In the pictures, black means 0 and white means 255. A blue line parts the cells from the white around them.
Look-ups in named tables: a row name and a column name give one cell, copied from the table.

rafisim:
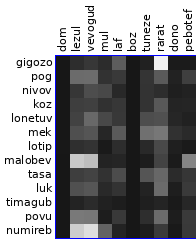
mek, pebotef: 42
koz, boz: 23
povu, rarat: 107
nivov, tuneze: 51
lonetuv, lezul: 66
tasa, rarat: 103
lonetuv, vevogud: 104
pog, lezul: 107
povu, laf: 57
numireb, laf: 35
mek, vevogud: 85
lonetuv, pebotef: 33
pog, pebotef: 63
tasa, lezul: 62
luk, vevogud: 86
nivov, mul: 72
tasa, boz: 23

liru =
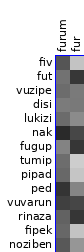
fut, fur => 55
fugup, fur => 54
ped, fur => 133
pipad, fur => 197
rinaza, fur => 54
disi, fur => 121
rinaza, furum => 98
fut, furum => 114
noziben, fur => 150
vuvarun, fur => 70
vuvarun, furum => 64
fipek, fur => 195
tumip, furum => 109
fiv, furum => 85
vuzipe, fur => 122
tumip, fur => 205

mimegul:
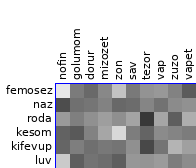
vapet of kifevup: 160
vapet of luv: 140
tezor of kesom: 100
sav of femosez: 121
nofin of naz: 77
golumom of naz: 112
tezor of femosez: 147
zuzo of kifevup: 180
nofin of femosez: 231
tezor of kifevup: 72

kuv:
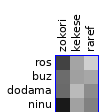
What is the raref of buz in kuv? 167
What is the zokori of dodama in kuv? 106
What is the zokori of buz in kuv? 108
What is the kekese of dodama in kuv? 186
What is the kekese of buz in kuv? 160
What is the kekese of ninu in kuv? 161
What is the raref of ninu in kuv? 129
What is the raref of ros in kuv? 207
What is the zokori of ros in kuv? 66
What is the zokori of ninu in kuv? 25
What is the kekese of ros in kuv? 164
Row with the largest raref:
ros

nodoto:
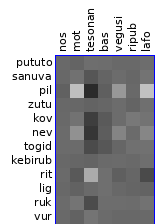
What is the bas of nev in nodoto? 93
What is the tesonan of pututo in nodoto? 110
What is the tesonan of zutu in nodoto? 99
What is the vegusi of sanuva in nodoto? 108
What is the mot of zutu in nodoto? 103
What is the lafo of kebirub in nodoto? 110
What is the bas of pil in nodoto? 95
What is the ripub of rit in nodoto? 102
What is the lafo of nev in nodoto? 134
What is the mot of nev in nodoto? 145
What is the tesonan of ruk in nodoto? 76
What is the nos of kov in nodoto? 105
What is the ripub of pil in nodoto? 105
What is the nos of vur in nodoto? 105
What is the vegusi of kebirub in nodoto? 107
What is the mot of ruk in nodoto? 116
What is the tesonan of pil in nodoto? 43
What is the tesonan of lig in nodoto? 106
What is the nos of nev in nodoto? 107
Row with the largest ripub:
kov

